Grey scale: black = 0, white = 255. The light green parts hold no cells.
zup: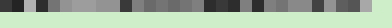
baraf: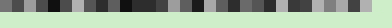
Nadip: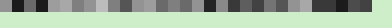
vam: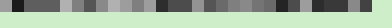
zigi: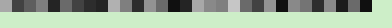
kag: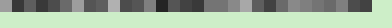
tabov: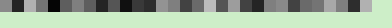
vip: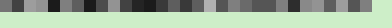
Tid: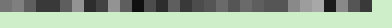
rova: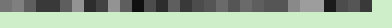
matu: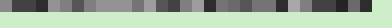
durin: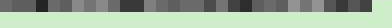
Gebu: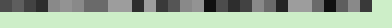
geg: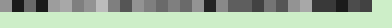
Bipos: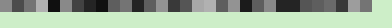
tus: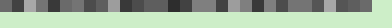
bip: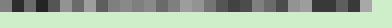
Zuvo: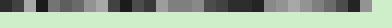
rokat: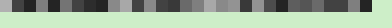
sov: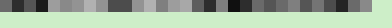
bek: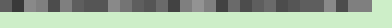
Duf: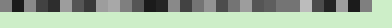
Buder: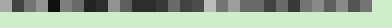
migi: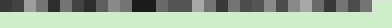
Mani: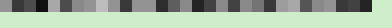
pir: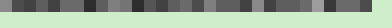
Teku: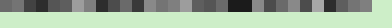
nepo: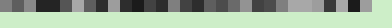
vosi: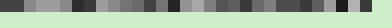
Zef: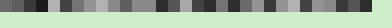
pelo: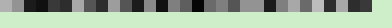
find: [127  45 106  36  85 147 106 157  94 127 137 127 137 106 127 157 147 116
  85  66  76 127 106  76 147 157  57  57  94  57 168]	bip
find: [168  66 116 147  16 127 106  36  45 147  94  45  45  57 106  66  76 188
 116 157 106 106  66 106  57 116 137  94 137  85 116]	Buder
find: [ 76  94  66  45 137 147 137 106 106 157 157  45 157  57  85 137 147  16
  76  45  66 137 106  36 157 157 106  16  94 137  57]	Gebu
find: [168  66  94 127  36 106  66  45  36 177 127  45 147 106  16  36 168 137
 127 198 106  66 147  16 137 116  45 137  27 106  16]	zigi
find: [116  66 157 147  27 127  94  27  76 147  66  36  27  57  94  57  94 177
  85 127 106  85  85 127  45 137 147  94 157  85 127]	vip

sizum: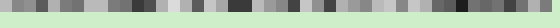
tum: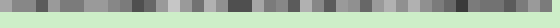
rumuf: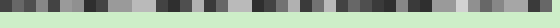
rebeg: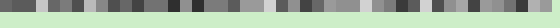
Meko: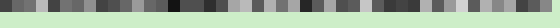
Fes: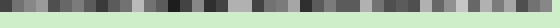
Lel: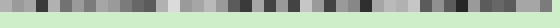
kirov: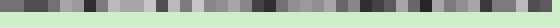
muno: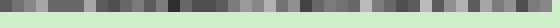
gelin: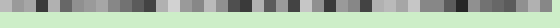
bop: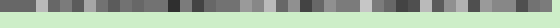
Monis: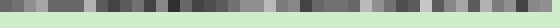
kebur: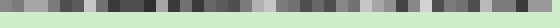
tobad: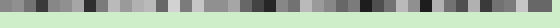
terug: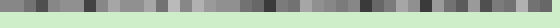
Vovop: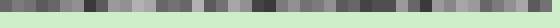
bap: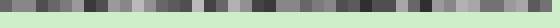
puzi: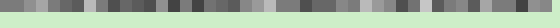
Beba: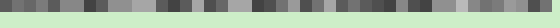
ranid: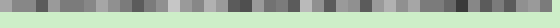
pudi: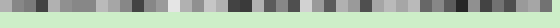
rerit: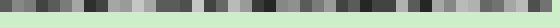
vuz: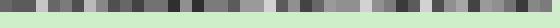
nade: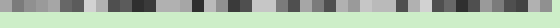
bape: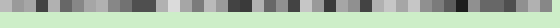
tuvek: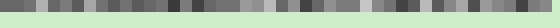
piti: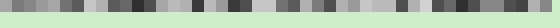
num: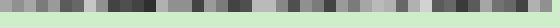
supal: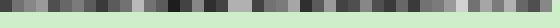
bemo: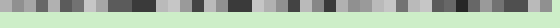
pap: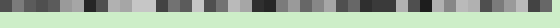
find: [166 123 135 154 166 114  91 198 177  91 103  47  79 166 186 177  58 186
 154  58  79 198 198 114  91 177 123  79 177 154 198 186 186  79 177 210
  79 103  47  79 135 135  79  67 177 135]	piti
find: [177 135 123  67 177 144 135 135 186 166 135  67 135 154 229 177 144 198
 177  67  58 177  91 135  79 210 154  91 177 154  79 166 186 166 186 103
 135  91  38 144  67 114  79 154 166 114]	pudi
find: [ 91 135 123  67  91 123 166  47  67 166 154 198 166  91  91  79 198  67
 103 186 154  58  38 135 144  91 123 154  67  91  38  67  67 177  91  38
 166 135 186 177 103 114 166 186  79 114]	rerit

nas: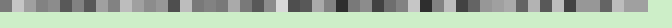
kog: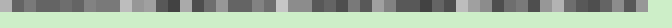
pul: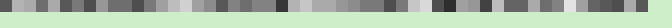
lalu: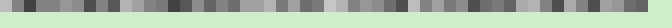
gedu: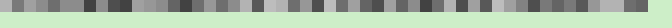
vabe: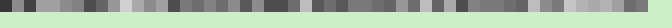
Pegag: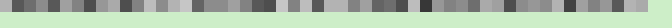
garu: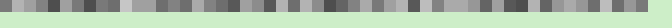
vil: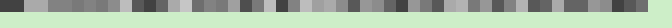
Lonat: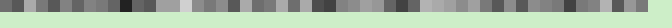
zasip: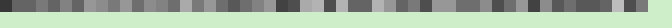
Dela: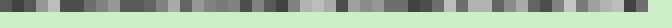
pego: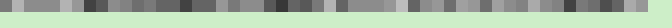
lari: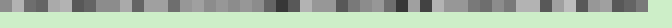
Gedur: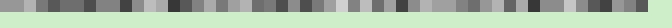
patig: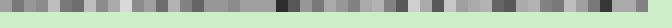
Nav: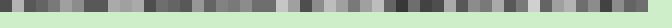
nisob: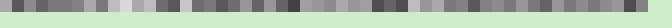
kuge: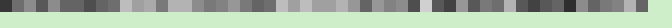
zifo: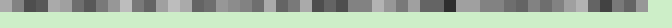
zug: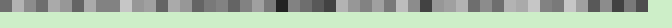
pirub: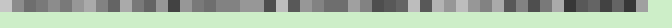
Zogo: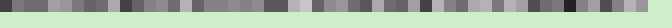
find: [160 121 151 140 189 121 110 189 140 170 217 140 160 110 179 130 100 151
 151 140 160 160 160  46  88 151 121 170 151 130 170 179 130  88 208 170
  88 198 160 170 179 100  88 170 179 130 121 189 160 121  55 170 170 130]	patig
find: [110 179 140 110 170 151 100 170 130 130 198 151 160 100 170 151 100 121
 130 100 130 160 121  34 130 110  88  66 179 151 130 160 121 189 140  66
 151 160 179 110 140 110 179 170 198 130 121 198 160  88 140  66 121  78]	zug
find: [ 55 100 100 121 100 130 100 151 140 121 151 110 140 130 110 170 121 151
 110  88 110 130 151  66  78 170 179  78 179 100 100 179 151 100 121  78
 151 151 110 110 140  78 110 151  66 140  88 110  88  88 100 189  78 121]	zasip
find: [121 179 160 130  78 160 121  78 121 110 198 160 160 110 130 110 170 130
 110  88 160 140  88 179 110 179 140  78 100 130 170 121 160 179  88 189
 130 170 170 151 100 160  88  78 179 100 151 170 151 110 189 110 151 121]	garu
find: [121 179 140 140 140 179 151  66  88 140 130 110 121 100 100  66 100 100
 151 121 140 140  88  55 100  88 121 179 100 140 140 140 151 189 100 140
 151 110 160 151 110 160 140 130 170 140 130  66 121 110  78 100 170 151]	pego
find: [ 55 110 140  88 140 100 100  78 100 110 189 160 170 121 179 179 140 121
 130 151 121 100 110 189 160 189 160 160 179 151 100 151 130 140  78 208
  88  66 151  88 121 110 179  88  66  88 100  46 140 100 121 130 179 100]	kuge

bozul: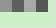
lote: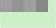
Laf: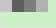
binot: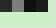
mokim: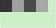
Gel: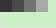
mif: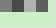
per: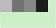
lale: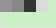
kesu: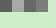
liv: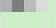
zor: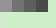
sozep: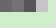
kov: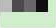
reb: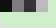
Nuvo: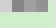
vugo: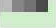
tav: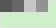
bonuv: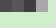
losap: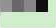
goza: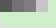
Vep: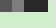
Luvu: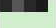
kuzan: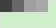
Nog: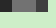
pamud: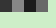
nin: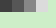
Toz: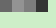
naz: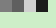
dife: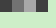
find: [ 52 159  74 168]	mokim

